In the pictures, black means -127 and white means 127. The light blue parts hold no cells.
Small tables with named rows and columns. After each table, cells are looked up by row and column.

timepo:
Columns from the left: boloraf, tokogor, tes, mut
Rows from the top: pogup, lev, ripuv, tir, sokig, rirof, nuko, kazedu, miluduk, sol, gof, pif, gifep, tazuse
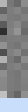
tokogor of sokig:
2
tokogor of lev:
-2
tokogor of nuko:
-5
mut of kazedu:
-13
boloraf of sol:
-20
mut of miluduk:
12
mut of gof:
2
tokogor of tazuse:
-8
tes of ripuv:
-6
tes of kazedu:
9
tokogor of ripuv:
-4
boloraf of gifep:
7
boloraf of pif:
8
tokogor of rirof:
-3

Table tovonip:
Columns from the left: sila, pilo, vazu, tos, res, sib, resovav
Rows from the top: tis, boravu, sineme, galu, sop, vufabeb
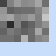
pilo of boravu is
-30
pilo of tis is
2
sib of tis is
37
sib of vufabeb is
3
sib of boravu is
5
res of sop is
-19
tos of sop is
-30
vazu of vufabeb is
-25

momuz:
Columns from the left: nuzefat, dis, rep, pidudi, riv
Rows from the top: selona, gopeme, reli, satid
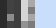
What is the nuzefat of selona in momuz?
-84
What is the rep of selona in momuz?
-65
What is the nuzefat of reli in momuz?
-84
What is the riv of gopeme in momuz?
-4
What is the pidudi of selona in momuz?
85
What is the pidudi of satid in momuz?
18
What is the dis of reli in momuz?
12
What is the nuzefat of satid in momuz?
-84
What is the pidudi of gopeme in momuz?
85
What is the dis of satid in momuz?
-61
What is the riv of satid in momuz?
-4
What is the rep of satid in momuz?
-65
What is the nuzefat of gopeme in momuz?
-84
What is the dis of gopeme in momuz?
-61
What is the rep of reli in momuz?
-65
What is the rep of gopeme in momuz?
-65
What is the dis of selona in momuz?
-61
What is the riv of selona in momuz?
40

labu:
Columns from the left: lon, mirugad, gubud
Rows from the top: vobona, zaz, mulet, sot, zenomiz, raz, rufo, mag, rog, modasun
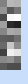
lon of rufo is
-22
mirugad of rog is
16
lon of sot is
32
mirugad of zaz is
-38
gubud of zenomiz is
36
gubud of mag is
100
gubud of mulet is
124
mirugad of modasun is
-50
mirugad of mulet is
120
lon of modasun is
-36
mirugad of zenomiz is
42

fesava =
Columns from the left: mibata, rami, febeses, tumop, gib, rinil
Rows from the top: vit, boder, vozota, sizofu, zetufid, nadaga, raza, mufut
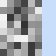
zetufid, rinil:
23
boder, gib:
16
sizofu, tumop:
-77
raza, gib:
-69
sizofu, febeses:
81
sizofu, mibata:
109
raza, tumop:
41
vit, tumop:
-61
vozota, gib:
62
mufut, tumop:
39
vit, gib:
59
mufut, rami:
14
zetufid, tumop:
-61
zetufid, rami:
55

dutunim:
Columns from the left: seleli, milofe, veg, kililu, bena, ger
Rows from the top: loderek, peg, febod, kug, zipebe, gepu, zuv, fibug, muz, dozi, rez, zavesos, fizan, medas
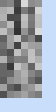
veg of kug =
-67
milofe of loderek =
6
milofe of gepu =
33
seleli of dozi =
-24
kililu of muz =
-2
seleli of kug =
14
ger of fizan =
60
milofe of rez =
-23
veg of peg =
-68
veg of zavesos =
26
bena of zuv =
32

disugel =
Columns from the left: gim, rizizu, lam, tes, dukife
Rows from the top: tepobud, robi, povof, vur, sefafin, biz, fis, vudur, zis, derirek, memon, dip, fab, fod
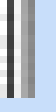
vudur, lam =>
118
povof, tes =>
41
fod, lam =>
110
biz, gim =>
104
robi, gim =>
124
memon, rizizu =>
-66
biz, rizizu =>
-65
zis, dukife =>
11
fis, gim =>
104
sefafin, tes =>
37
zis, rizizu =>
-65
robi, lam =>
118
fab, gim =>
102
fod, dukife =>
12
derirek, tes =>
38

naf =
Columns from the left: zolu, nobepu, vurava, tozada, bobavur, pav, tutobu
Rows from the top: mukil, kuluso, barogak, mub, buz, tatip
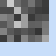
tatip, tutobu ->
36
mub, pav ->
-29
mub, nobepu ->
-13
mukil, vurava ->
-18
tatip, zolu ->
-69
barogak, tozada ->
30
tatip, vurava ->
-68
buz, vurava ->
-53
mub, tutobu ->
-8
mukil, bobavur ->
-12
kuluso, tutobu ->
-70
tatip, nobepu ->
-8
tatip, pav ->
-19
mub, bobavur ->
-31
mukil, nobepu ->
75
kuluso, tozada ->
-34
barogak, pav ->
-49
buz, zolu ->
2

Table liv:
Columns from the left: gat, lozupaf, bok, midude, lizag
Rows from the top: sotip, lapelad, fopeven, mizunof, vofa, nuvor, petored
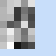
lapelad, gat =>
54
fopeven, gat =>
53
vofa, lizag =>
70
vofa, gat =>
64
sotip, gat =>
45
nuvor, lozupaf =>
84
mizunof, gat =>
28
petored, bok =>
-107
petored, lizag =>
-53
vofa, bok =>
42
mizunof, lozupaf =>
-41
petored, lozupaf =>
126
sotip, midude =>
22
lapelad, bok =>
-71
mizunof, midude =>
93
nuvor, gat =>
52
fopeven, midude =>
2
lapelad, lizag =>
-42

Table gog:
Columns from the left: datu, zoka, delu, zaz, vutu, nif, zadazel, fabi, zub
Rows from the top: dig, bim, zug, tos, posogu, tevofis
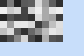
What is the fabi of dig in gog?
-32
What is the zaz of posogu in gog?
-78
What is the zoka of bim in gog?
75
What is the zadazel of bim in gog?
42
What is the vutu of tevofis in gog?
-53
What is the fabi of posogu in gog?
101
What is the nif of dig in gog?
89
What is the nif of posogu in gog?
11
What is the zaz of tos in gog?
104

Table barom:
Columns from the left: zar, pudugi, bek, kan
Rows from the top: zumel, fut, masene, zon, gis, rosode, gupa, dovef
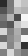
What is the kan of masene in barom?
117
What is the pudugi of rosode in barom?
12
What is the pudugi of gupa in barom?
6
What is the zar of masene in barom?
-7
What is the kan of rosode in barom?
115
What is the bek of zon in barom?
70
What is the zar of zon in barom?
-25
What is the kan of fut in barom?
51
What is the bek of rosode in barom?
38
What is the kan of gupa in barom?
-79
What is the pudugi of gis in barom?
3
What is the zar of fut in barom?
-43
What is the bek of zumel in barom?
89

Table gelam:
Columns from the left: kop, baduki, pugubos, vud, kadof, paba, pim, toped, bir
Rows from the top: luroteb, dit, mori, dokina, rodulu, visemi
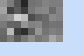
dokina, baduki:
-26
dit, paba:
5
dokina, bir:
-13
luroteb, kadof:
-13
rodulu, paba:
21
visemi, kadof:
14
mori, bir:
1
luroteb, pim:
3
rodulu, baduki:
56
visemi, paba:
-8
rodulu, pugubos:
-66
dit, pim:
8
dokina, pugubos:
-28
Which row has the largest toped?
visemi

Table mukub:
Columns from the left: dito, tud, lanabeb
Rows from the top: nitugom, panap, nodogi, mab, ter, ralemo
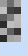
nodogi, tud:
-1
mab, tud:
63
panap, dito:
64
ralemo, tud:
34
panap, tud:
-61
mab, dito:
-84
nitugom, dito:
27
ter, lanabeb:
-74
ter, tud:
-31
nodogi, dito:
-34
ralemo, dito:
-85
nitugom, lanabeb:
37
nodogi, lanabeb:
58

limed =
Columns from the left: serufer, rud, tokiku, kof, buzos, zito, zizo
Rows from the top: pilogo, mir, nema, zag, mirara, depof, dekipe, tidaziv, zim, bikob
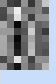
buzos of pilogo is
-72
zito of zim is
17
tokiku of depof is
-119
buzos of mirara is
77
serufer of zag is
42
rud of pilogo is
-62

